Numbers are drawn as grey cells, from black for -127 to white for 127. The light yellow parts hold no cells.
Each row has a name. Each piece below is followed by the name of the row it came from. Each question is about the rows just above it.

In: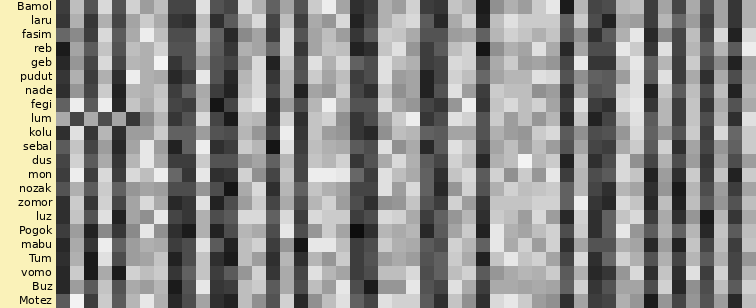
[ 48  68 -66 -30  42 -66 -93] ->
nade
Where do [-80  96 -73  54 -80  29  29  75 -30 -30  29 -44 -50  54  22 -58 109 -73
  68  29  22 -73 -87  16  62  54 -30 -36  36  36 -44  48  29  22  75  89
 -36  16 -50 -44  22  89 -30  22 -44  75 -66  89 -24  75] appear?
kolu
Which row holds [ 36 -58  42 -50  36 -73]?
Bamol

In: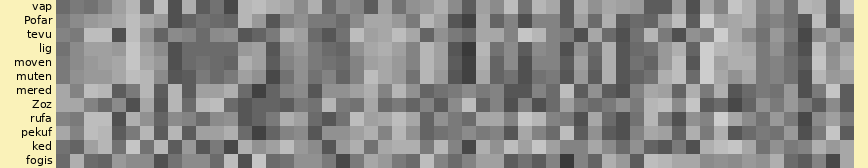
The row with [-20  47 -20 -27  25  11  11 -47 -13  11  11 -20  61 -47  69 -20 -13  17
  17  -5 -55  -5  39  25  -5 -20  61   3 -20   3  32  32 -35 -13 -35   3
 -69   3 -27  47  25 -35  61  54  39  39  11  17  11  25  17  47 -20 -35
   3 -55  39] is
fogis
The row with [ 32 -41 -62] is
Pofar
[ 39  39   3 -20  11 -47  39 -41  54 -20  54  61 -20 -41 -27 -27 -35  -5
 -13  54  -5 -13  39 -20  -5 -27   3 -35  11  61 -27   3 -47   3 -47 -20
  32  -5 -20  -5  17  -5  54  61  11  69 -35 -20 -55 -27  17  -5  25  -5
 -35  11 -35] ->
Zoz
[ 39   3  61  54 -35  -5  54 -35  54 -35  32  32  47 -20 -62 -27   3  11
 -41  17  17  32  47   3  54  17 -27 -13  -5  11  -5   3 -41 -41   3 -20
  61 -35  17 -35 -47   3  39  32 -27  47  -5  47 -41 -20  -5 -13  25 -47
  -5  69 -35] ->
mered

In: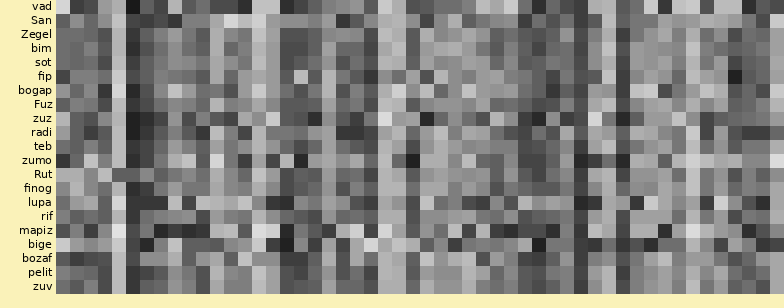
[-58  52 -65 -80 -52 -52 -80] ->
mapiz
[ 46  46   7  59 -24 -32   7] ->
zumo
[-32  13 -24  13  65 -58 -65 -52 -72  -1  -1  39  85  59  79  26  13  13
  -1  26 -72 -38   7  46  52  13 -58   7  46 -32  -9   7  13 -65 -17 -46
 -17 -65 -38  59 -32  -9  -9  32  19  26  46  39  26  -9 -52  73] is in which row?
San
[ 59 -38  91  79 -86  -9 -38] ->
mapiz
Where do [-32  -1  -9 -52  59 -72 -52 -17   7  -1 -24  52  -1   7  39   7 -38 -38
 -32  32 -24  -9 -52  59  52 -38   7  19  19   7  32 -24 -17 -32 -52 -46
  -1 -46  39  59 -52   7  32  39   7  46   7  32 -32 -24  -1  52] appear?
Fuz
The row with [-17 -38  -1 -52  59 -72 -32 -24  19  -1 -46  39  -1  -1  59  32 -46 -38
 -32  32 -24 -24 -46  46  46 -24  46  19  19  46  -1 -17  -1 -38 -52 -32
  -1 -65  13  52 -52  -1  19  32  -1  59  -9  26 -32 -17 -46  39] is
zuv

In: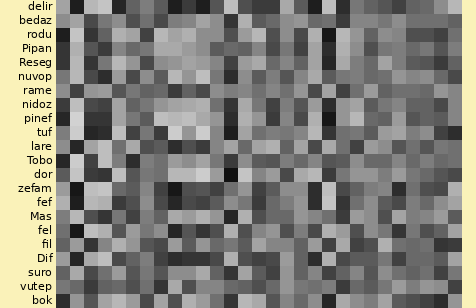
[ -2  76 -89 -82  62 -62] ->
tuf
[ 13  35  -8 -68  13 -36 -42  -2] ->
Tobo
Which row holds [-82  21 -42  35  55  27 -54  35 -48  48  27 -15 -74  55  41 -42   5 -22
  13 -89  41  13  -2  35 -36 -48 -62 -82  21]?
bok
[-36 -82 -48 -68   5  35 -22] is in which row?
lare
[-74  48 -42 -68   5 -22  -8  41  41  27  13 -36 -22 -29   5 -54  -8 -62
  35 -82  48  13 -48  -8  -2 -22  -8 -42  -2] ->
Pipan
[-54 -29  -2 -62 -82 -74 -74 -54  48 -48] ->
Dif

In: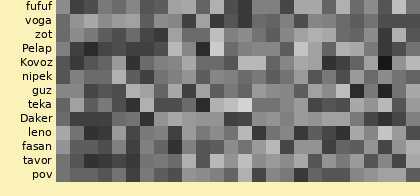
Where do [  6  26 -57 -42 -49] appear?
teka
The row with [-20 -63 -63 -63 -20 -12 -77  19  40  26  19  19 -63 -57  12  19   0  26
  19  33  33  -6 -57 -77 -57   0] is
Daker
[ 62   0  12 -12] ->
zot
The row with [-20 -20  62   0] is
zot
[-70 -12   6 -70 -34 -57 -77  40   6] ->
leno

